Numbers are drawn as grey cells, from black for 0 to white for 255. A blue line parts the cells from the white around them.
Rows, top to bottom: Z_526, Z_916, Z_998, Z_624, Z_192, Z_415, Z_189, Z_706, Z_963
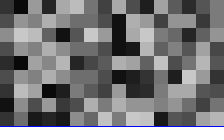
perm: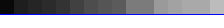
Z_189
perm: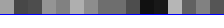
Z_624
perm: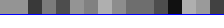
Z_916

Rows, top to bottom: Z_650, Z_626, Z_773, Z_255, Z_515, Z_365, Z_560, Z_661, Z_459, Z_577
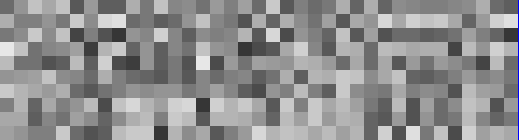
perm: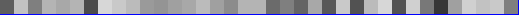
Z_661
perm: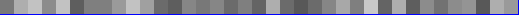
Z_650
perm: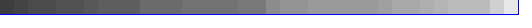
Z_515
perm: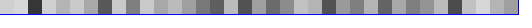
Z_661
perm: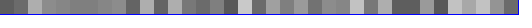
Z_650
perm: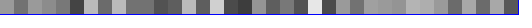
Z_515

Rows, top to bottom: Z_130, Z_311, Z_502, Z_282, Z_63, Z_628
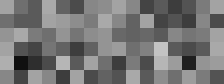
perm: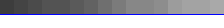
Z_628
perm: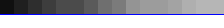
Z_63
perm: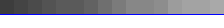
Z_311
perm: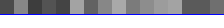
Z_311

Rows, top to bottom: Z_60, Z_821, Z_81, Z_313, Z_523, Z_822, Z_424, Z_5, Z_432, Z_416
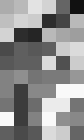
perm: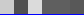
Z_523
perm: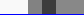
Z_424
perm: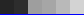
Z_81
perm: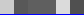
Z_523
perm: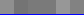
Z_822
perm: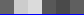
Z_416
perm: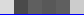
Z_313

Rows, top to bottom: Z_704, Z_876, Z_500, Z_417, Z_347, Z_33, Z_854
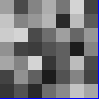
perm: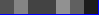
Z_33
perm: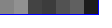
Z_417

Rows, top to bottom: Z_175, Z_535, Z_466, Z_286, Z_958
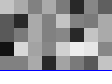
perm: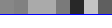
Z_175
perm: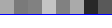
Z_535
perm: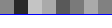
Z_466
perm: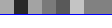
Z_958
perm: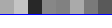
Z_466
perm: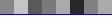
Z_466

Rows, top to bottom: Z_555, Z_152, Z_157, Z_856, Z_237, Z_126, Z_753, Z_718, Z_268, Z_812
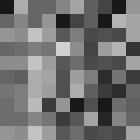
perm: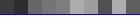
Z_753
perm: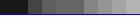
Z_152
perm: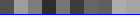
Z_126
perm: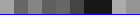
Z_555

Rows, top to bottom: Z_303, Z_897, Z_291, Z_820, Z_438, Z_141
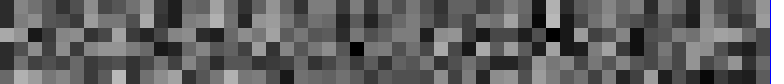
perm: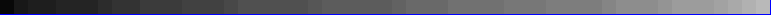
Z_897
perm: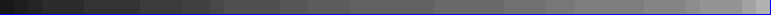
Z_303
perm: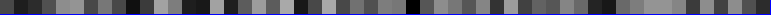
Z_820

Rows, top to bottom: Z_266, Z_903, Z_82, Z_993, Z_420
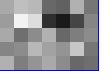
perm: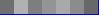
Z_420
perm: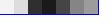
Z_903
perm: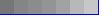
Z_993
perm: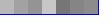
Z_993
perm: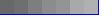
Z_420

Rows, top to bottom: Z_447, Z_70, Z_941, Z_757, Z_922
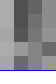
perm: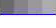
Z_757
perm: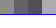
Z_447
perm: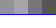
Z_941
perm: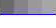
Z_922
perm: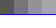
Z_941

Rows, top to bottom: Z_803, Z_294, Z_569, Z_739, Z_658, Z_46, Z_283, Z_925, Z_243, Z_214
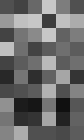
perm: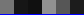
Z_925
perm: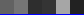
Z_243
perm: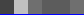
Z_739
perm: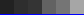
Z_243
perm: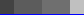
Z_739
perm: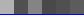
Z_283
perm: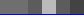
Z_658

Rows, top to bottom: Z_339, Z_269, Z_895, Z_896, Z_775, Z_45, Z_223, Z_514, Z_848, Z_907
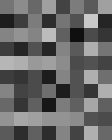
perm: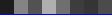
Z_45
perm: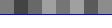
Z_339
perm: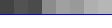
Z_775
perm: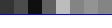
Z_895

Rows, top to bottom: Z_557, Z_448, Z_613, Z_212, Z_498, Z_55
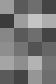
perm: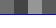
Z_55
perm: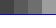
Z_557

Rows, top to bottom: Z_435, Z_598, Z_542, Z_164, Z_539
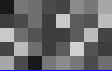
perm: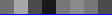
Z_539
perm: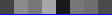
Z_435
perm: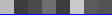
Z_598
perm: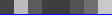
Z_542

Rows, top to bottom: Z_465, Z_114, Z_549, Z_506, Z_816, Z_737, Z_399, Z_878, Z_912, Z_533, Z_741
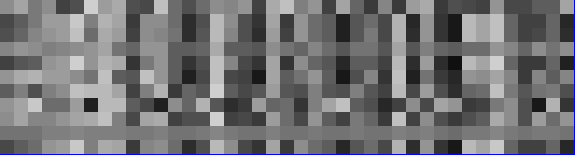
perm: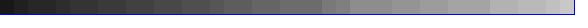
Z_114
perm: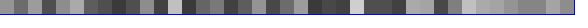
Z_912
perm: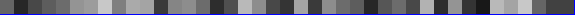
Z_741

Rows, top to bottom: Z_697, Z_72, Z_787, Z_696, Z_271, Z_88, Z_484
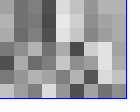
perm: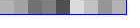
Z_697
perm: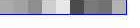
Z_72
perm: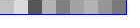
Z_88
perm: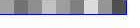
Z_484
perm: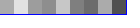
Z_271
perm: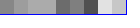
Z_787

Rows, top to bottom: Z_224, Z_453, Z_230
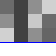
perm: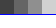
Z_230
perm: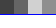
Z_230
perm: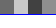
Z_453
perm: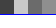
Z_453
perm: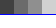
Z_224
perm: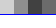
Z_224

